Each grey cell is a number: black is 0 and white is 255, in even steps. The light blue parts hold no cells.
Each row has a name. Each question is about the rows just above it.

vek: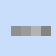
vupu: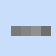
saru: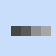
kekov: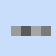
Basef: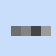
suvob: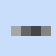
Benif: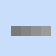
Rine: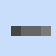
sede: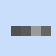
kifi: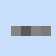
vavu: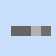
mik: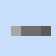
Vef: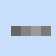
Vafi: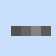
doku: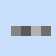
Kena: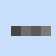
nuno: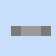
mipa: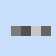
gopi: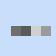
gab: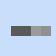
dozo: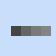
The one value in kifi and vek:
[132]
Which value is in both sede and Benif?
[155]
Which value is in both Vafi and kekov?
[90]
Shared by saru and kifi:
[90]
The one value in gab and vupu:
[144]

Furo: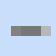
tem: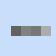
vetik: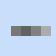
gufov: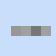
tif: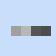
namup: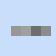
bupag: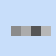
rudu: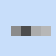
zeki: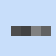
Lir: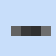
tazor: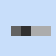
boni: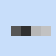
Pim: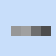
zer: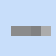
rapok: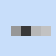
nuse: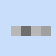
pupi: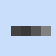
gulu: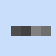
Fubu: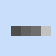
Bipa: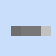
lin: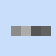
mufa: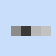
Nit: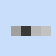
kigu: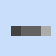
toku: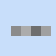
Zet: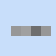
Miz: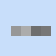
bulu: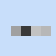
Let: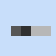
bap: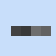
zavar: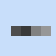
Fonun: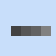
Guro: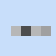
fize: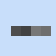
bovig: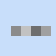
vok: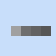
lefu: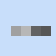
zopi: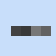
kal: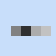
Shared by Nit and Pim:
[160]
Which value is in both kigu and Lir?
[98]
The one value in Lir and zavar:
[57]
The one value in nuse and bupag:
[183]
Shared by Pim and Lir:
[110]
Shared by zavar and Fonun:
[129]

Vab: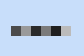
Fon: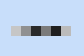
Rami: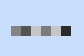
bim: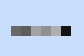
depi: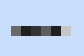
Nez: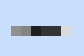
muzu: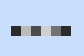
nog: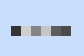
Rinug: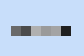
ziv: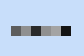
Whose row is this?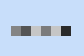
Rami
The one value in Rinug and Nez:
[31]
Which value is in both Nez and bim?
[144]
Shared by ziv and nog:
[93]

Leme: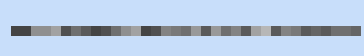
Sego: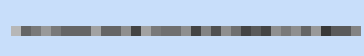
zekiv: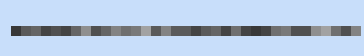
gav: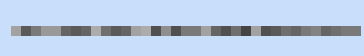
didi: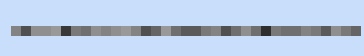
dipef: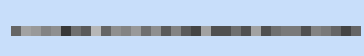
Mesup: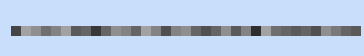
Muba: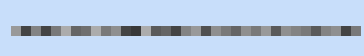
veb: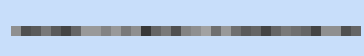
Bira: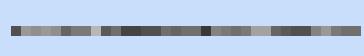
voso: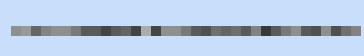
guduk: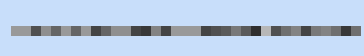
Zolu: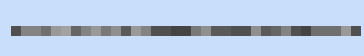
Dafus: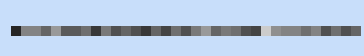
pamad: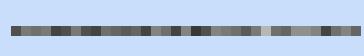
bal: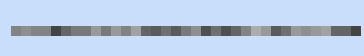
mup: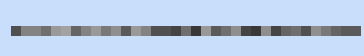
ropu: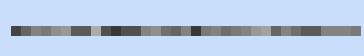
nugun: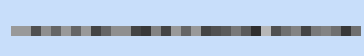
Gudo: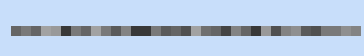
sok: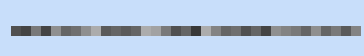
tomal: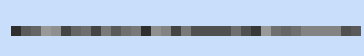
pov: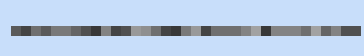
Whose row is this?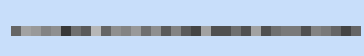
dipef
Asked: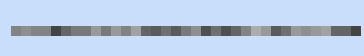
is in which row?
bal
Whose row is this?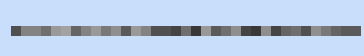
mup
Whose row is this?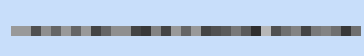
nugun
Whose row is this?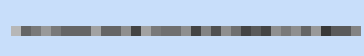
Sego

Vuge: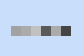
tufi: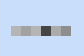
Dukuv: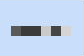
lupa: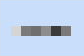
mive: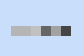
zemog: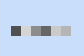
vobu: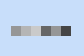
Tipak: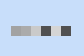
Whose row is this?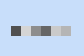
zemog
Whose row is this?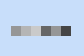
vobu
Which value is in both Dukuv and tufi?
[69]
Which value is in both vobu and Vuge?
[69]
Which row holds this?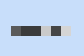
Dukuv
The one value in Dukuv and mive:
[69]
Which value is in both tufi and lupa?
[141]

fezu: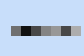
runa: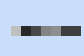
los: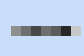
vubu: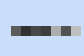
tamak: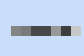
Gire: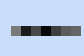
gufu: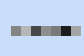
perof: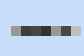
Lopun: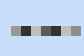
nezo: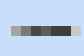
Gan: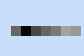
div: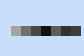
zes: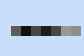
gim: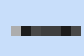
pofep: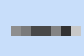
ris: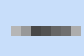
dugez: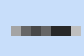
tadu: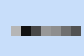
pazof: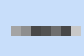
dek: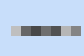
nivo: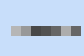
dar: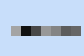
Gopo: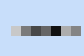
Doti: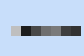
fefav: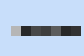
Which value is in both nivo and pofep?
[72]
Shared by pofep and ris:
[72]
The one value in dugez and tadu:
[72]
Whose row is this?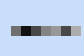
fezu
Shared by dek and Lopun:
[191]

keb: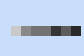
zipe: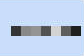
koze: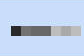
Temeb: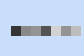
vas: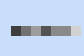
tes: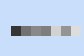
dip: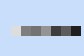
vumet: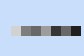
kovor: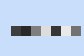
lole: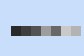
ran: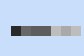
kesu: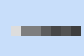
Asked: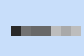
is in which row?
koze
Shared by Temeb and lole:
[83]
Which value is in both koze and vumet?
[104]
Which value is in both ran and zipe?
[93]
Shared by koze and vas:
[114]

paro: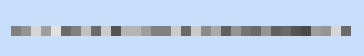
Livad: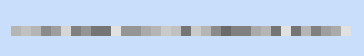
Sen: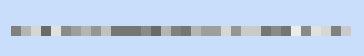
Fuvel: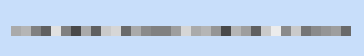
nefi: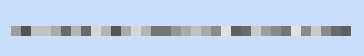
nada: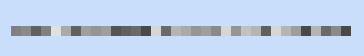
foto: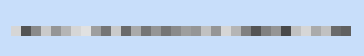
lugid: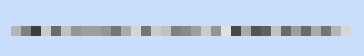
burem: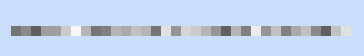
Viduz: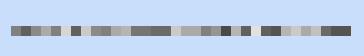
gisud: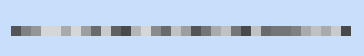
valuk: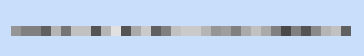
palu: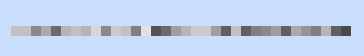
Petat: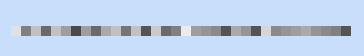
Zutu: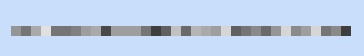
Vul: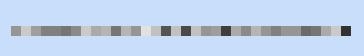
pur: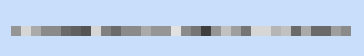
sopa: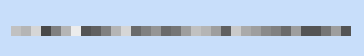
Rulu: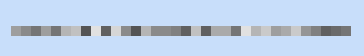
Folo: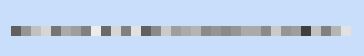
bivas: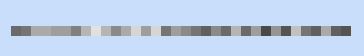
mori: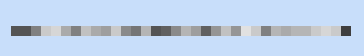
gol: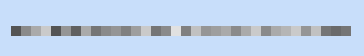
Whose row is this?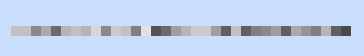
palu
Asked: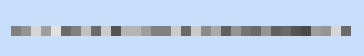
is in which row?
paro
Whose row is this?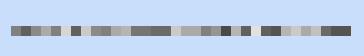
Viduz
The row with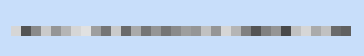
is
foto

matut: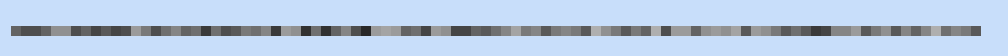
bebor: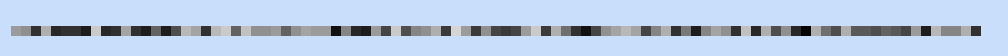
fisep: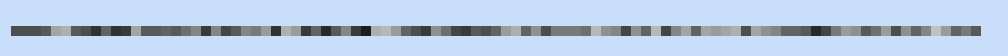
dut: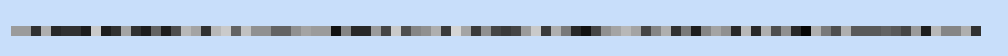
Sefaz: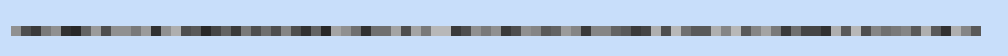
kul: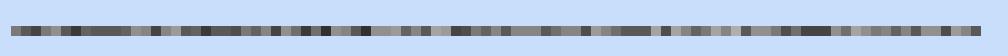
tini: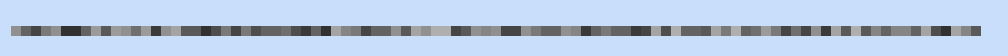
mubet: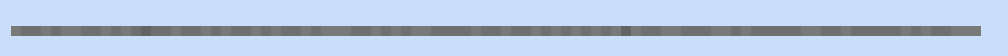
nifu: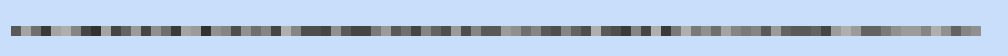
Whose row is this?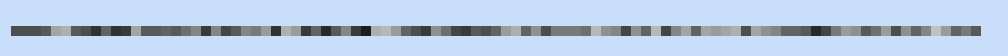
fisep
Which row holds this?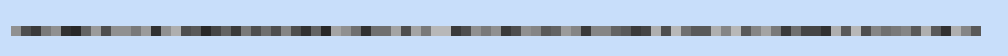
Sefaz
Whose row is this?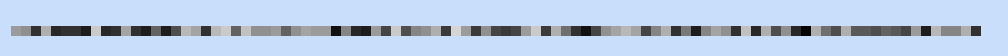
bebor

